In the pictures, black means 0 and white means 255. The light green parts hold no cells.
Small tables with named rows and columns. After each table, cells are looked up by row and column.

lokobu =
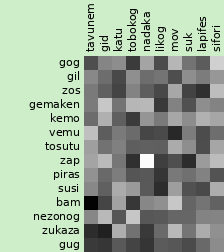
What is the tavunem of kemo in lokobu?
108
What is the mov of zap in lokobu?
79
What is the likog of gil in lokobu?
116
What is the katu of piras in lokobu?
125
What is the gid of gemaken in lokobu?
199
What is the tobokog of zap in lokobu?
48
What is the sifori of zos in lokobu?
189
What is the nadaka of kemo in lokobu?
149
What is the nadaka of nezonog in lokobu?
87
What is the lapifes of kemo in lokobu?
177
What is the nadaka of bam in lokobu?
135
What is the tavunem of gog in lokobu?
78
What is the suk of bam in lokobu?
101
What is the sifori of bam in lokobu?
98
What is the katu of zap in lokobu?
118
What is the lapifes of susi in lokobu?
73
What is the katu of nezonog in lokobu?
86

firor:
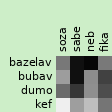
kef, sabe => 158
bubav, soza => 157
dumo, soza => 107
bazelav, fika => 121
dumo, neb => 143
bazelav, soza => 120
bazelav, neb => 6
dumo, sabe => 54
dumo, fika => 77
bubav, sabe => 16
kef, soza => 239
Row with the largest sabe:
kef

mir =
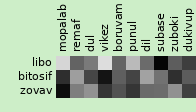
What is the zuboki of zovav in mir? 145
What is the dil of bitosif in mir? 162
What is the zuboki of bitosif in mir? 47
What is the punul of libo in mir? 186
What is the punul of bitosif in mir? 68
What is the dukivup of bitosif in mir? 92
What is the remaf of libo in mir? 99
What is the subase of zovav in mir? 108
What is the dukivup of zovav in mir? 64
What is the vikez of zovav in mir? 53
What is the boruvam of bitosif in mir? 95
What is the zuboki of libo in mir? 93
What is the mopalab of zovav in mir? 13
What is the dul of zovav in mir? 146
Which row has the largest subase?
bitosif

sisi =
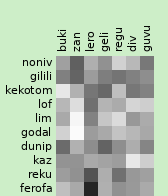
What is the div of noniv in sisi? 184
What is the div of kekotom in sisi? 119
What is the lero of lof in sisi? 112
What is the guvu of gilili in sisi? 142
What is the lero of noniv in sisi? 175
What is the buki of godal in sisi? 209
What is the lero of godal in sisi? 156
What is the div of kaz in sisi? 232
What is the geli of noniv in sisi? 145

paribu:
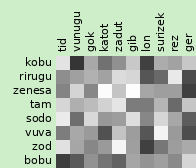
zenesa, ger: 63
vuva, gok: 154
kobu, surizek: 172
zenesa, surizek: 158
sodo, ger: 93
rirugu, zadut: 219
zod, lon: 64
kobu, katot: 113
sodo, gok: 216
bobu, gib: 165
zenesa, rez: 158
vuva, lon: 86
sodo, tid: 235
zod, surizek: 119
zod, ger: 170

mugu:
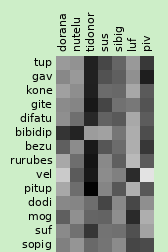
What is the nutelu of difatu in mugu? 111
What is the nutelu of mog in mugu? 144
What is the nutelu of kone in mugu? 142
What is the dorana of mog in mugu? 95
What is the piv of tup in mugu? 56
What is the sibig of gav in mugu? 95
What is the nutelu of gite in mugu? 133
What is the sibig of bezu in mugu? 108
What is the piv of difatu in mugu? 92
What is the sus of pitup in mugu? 133
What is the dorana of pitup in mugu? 168
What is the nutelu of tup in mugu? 146
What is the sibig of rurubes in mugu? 95
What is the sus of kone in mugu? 107
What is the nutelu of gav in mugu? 153
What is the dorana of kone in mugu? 160
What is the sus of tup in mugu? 71
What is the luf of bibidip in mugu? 173
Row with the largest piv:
vel

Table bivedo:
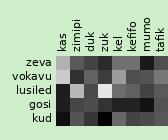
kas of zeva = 178
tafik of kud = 87
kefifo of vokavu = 79
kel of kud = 104
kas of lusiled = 30
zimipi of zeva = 89
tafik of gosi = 83
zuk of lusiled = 230
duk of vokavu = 98
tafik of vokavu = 120
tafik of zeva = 79
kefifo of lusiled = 96
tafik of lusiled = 89
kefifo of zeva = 113
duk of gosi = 77
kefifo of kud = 68
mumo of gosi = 19
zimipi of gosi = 70
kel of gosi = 33

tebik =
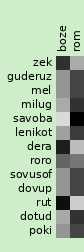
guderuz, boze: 149
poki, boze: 149
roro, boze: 100
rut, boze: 14
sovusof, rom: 69
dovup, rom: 69
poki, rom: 69
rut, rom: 205
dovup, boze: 149
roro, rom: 118
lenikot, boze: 160
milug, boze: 170
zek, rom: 170
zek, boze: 48
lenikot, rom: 59
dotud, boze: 168
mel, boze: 149
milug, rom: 49

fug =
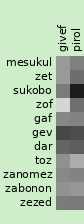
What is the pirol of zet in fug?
109
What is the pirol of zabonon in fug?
151
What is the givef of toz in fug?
144
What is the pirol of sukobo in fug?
28
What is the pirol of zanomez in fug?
131
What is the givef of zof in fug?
213
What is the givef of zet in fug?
154
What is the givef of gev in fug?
71
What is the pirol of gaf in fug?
130
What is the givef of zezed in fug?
123
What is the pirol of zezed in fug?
121
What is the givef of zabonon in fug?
145
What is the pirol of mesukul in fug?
128
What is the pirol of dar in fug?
93
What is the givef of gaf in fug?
135
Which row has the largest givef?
zof

